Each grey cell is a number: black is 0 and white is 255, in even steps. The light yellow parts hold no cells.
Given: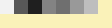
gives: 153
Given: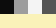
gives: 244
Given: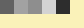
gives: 211
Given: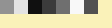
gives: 248
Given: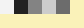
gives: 204
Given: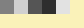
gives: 46
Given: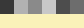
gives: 77
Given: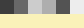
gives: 83
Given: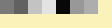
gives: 152
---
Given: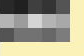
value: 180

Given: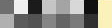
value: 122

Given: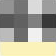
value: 127

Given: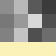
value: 216

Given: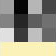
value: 94

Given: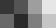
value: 126

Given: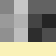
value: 68
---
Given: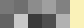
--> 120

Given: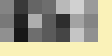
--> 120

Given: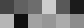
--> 68

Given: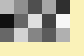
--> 16

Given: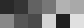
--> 41

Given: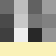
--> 74

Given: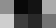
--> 143

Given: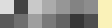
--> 221

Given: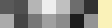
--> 89
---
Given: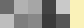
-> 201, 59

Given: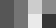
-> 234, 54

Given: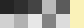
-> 231, 36

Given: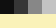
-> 195, 15

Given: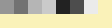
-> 235, 34

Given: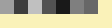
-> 192, 25
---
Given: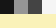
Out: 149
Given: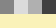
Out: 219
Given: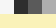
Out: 46
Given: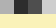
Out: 45
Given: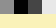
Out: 2
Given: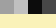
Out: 192
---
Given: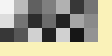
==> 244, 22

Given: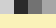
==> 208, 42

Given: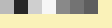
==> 246, 39

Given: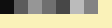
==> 187, 14

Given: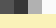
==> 250, 55

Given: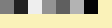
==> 238, 4
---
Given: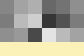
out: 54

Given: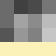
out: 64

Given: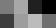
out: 1

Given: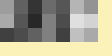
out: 40

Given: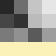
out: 39

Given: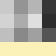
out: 45

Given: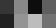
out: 13

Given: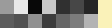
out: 8

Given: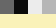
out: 10

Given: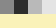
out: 44
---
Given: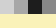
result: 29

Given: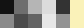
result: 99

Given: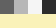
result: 245

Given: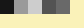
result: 205

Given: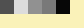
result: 145

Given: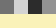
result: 44
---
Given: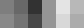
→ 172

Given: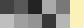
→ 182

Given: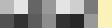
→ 153

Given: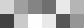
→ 150

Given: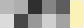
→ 163

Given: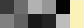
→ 189
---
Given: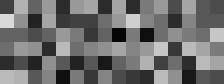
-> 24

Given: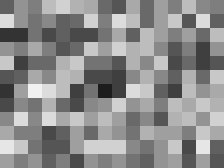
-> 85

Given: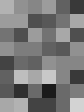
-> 67

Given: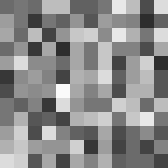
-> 107

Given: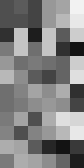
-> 141

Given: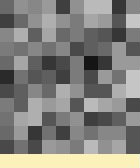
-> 145
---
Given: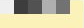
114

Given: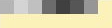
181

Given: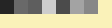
135

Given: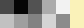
193

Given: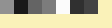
124

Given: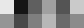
183
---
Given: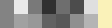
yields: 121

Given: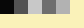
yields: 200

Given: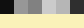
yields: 129

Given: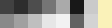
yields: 77

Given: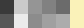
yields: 149

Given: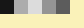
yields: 220

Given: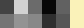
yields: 107
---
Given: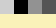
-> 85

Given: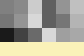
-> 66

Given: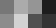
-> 52

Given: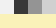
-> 148

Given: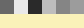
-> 104

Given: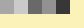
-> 105
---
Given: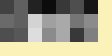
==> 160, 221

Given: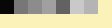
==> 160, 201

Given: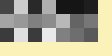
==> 140, 233

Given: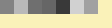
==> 102, 209

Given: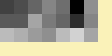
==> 122, 210

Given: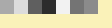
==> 44, 242

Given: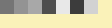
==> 78, 232

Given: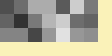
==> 181, 225

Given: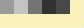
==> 116, 195
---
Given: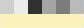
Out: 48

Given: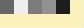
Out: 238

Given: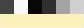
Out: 8

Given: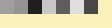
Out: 199

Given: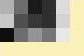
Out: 109

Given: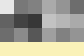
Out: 87

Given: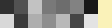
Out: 142
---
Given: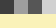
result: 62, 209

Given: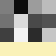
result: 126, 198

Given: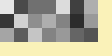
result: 230, 83

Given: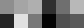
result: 142, 90

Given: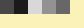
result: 71, 103

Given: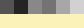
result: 83, 209

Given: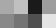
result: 169, 228

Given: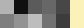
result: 179, 60

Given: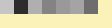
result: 197, 109

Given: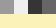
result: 154, 102
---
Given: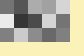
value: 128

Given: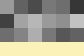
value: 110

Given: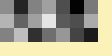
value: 130

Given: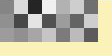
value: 156

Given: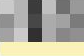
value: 162

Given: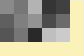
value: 85

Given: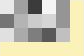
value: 224
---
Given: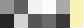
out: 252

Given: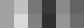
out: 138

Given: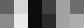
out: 162

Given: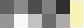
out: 128

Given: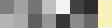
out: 65

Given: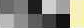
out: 206

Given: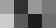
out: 152
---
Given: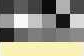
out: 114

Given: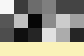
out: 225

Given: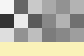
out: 124

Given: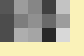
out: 165

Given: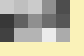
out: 180

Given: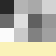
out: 201

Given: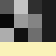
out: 17

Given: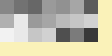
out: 79
